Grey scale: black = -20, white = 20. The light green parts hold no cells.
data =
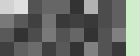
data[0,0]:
13
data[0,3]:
-4
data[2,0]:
-6
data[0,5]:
-12
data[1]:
[-1, -6, -10, -2, -11, -10, -11, -8, -5]
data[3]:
[-10, -5, -3, -10, -6, -12, 0, -7, -11]
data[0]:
[13, 15, -7, -4, -4, -12, 8, -8, -5]
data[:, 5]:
[-12, -10, -4, -12]
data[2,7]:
-7

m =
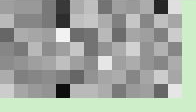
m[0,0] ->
5
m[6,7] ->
7
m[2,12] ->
12
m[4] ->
[2, 3, 5, 6, 10, 5, 2, 16, 5, 7, 3, 1, 7]
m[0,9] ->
4
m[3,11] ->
8
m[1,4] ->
-13
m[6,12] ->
16
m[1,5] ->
10
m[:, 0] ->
[5, 9, -4, 1, 2, 7, 12]
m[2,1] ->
7
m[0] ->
[5, 4, 4, -1, -11, 7, 10, -2, 5, 4, 7, -14, 15]
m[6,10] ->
5
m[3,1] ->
-1
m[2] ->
[-4, 7, 6, 5, 18, -3, -2, 9, -3, 6, 5, 0, 12]
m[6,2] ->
4
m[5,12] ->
6
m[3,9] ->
13
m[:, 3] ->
[-1, -1, 5, 2, 6, 2, 3]
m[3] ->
[1, -1, 9, 2, 5, 11, -2, 3, 7, 13, 3, 8, 1]
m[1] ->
[9, 1, 1, -1, -13, 10, 11, 7, 0, 11, 1, 10, 6]
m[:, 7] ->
[-2, 7, 9, 3, 16, 6, 7]

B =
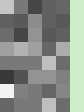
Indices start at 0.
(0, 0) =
11
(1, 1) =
-6
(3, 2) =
5
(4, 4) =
-3
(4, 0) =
-1
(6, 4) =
1
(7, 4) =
-3
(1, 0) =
-5
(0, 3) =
-5
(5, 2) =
3
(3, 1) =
8
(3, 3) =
-4
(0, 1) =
-1
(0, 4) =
-4

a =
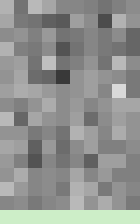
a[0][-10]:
8
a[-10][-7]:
-4
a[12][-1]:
0
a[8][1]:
-4
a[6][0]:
5
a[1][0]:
6
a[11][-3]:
5
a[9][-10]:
3
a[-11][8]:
9
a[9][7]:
1
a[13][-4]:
6
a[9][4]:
-2
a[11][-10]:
4
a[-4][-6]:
-2
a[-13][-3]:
-1
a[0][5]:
1
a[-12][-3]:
-1
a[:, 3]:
[6, -5, 4, 2, 10, -4, 4, 7, 3, 1, 4, 1, 2, 2, 1]
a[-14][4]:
-6
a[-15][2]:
9
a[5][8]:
2
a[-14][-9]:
-1
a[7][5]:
4
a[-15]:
[8, -2, 9, 6, 1, 1, 0, -2, 0, 2]
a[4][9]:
2
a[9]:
[3, 3, -1, 1, -2, 8, 5, 1, 7, 3]
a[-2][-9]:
4
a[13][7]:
-1
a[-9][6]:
5
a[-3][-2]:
0
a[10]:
[6, 5, -5, 4, -3, 2, 5, 0, 0, 2]
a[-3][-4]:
1
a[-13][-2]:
2
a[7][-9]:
0
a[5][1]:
6

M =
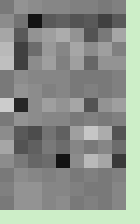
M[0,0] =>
-1
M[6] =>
[-1, 3, 2, 0, 1, -1, 0, -1, 0]
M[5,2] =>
1
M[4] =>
[10, -10, 2, 5, 0, 5, -4, 3, 3]
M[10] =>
[6, -7, -5, -1, -3, 1, -1, 1, -3]
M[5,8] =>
0
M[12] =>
[-1, 2, 1, 0, 1, -1, 0, -1, 0]
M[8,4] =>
1
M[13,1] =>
3
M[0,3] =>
1
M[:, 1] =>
[3, -2, -6, -10, -10, 2, 3, -14, 3, -6, -7, -1, 2, 3, 3]
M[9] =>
[2, -6, -8, -2, -5, 5, 11, 7, -7]
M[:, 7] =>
[-1, -10, -1, 5, 3, -1, -1, 3, -1, 7, 1, 6, -1, -1, -1]
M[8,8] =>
0
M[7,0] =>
12
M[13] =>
[0, 3, 3, 1, 1, 0, -1, -1, 1]
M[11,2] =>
-4
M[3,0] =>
9
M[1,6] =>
-6
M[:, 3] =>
[1, -6, 5, 4, 5, 1, 0, 5, 1, -2, -1, -3, 0, 1, 1]
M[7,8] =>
5
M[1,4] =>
-5
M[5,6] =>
-1
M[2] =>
[6, -6, 3, 5, 7, 3, -7, -1, 6]

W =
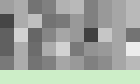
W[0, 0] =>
5
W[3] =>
[-5, 7, -3, 7, 13, -1, 3, 4, 6, 17]
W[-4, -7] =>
-2
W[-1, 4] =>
6
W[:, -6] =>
[8, -1, 6, 13, 6]
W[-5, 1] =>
7
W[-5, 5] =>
9
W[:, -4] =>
[0, 0, -10, 3, 0]
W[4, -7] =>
0
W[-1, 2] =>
-2
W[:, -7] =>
[0, -2, 1, 7, 0]
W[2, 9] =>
-2
